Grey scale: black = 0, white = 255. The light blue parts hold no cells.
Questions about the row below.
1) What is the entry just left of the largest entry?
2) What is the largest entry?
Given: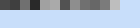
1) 123
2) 190

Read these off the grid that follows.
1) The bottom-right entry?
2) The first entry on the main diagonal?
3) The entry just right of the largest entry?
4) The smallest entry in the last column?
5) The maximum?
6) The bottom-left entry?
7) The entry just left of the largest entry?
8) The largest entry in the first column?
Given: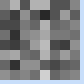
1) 133
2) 133
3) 102
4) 93
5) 208
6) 144
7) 112
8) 156
